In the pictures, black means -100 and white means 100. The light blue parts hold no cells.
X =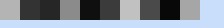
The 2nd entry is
-60
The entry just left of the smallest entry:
-42
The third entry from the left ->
-70

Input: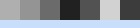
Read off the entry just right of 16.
-16
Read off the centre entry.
-74

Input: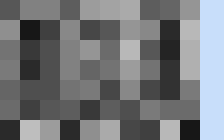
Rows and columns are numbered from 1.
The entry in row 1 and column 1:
-32
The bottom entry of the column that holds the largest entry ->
49
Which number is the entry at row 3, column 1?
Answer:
-10
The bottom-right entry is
-82
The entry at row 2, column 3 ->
-50
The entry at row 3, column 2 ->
-55
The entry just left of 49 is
-67
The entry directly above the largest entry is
-50
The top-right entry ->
17
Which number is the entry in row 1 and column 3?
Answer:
1
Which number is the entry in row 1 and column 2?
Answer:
1
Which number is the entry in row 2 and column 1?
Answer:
12

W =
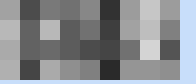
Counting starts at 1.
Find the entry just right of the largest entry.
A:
-34
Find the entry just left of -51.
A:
-11
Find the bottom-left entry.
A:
38
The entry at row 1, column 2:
-40
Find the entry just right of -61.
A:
22
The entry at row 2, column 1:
44
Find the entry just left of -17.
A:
-23
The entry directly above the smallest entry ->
-46
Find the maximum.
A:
66
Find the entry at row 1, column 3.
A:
-5
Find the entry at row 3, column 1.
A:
33

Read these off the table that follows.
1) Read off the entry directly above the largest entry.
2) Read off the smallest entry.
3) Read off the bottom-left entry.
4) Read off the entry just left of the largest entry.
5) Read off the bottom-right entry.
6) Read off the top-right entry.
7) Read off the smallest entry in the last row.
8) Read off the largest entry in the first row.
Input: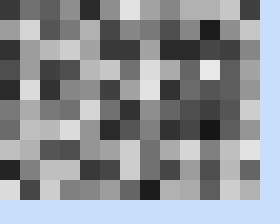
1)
-45
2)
-83
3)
72
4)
-21
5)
39
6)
-50
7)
-78
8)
77

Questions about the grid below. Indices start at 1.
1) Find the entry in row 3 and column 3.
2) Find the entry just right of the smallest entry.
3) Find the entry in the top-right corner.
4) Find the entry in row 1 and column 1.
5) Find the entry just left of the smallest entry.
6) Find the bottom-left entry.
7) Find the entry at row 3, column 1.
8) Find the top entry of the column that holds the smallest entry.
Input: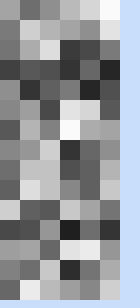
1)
73
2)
-14
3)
96
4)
29
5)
18
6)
-19
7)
-9
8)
46

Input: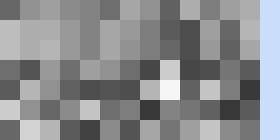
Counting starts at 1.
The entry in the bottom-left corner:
-19
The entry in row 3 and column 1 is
48
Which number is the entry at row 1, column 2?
14
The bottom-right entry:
-8
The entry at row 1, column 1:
-19
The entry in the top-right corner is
36
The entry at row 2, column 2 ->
36
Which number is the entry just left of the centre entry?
14
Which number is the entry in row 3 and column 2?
36
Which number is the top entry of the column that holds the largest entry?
-24
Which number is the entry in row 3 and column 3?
42
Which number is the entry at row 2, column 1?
48
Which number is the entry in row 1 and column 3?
25
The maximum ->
93
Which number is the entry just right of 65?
42
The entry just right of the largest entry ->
-24
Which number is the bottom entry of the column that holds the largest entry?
-8
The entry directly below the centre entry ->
-39
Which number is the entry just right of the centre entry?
-44
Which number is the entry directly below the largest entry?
3
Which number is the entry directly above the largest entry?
60

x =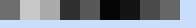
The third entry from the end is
-85
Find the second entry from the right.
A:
-42

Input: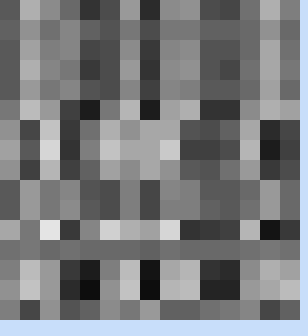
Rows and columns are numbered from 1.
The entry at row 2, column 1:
-24
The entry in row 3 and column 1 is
-30
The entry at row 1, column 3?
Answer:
9
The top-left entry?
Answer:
-30
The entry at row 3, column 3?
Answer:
-1
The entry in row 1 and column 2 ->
37
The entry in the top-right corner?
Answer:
-1
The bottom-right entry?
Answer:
-24
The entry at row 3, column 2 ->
26
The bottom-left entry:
-1
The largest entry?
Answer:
79
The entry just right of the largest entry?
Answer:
-55
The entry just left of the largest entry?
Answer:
-7
